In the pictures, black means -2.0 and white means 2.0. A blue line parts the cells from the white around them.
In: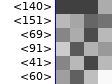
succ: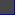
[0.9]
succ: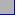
[0.4]
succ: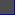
[0.9]
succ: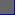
[-0.2]
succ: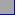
[-0.4]

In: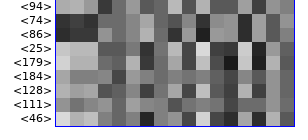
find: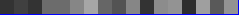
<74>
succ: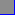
[0.3]
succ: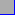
[0.8]
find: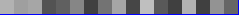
<128>
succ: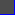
[-1.6]
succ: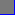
[-1.2]

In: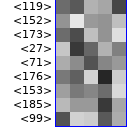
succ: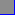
[-0.7]
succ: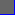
[0.8]
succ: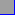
[-0.1]

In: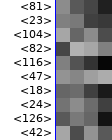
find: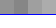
<47>
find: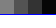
<116>
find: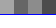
<104>
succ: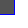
[-1.2]
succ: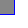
[0.5]
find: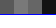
<126>

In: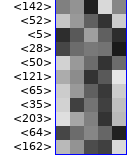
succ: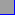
[-0.5]
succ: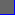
[-1.5]
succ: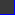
[1.2]

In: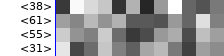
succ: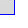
[1.1]
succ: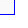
[1.4]
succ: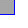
[0.9]
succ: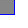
[0.9]

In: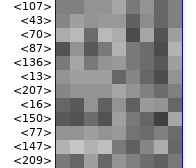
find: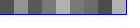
<87>
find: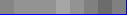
<207>
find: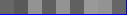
<16>
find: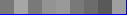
<136>
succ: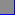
[-0.4]
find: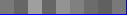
<209>
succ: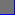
[-0.3]

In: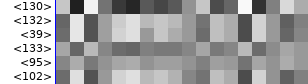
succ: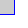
[1.5]
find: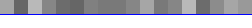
<133>
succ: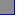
[0.6]
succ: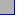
[0.1]

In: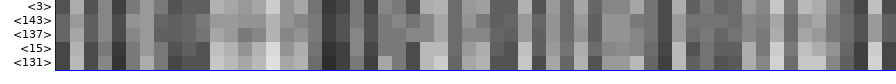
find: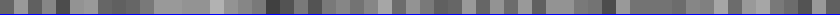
<143>
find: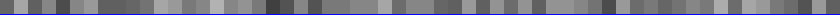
<137>
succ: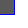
[0.7]
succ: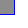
[0.1]
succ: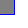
[0.6]
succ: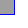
[-0.5]

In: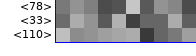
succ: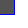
[1.1]
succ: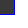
[-0.4]
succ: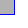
[-1.0]
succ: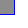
[0.3]
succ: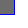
[0.7]
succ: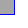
[0.7]

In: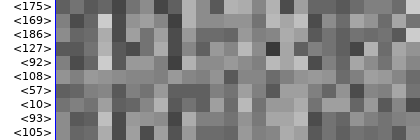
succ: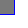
[0.6]
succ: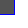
[0.4]

